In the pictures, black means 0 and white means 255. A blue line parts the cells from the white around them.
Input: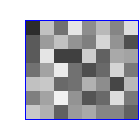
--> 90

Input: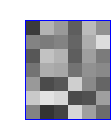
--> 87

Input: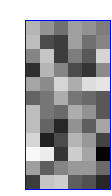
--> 133

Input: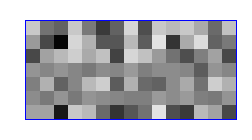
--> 72

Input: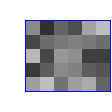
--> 183

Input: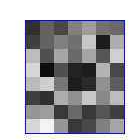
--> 187

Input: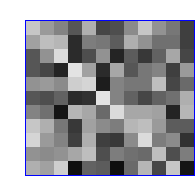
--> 86

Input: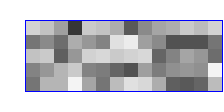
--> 194
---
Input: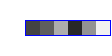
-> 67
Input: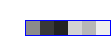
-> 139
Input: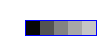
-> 7
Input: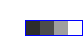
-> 45
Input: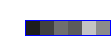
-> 29
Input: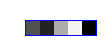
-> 81
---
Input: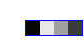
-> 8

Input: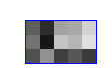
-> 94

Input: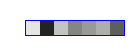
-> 229

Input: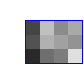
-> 69

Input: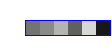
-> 115

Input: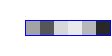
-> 163

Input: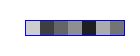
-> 205

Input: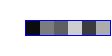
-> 12

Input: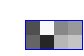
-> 79

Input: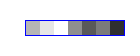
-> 181
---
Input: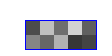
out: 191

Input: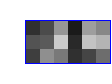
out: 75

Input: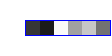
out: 27

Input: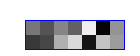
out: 84

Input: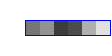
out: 147

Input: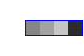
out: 162

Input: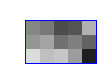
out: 120
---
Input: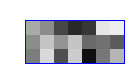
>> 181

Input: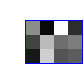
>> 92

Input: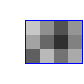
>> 170

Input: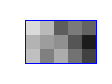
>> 65

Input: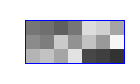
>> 50

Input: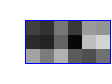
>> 112

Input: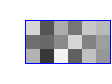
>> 151
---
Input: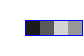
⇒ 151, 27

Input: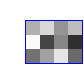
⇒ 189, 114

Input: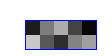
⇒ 8, 200

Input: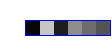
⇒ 84, 7

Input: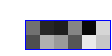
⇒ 214, 78

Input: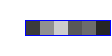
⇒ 38, 59
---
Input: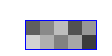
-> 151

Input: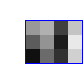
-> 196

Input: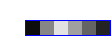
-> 35

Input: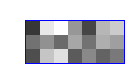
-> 203

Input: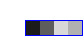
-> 177

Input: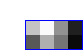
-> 32

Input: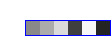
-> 36

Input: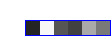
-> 121

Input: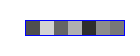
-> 120
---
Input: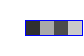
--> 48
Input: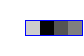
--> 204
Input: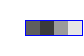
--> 94
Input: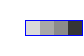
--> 217
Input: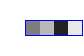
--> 125
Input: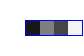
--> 24
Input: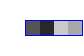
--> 84
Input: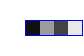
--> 16
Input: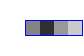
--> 131
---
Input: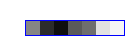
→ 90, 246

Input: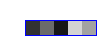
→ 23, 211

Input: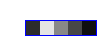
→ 136, 228

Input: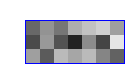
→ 34, 229

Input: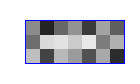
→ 203, 232

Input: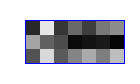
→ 11, 231
